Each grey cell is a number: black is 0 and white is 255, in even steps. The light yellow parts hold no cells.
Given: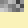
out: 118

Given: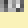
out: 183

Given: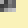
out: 155

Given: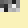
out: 184

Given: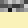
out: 119

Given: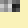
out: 186

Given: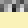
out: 143
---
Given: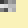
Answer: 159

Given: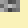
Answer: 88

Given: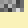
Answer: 67

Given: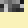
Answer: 145

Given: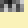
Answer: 122

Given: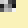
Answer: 74
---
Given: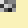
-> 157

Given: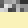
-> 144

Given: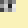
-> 222

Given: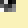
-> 145

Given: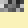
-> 97

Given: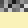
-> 78
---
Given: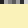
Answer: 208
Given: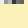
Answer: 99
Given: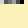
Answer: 3
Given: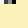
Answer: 6
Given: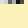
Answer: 76
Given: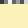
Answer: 214
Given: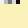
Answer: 16
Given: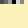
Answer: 135
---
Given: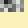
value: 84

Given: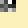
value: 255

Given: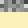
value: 151

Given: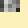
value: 172

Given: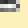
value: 77

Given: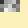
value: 172

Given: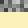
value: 100

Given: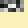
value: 99

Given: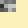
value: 127
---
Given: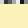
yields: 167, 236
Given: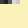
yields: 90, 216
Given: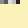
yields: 220, 220
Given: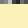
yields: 67, 194
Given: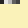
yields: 187, 228
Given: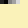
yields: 131, 217
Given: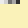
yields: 112, 236
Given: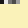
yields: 117, 231
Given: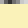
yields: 110, 214
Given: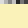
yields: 192, 220
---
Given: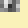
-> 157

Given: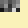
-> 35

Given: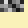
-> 81

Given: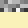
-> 53

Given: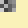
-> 167

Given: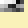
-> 100

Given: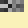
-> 108

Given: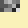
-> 221
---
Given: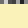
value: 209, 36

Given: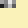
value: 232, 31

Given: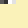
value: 254, 51

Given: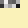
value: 242, 23

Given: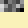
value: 216, 3

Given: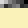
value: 216, 0

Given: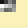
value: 248, 20
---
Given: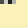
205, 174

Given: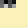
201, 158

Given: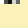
253, 213

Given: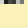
212, 184

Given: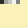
242, 198

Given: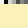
243, 212

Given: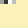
248, 190

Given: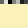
227, 182

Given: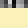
214, 186

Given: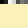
245, 213
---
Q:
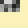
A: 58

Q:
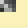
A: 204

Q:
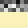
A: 62

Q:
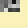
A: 114

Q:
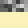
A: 118

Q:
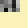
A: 95

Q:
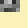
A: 57

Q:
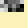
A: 213
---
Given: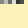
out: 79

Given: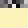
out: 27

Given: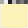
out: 76

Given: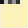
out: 49

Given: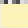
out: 78

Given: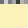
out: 113

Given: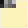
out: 45

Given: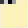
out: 57
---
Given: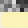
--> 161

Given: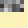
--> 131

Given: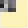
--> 167

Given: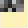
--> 63

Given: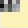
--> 109

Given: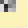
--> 223
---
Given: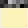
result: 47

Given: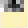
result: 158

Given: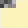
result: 144

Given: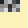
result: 175

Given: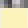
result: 113

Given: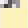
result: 154
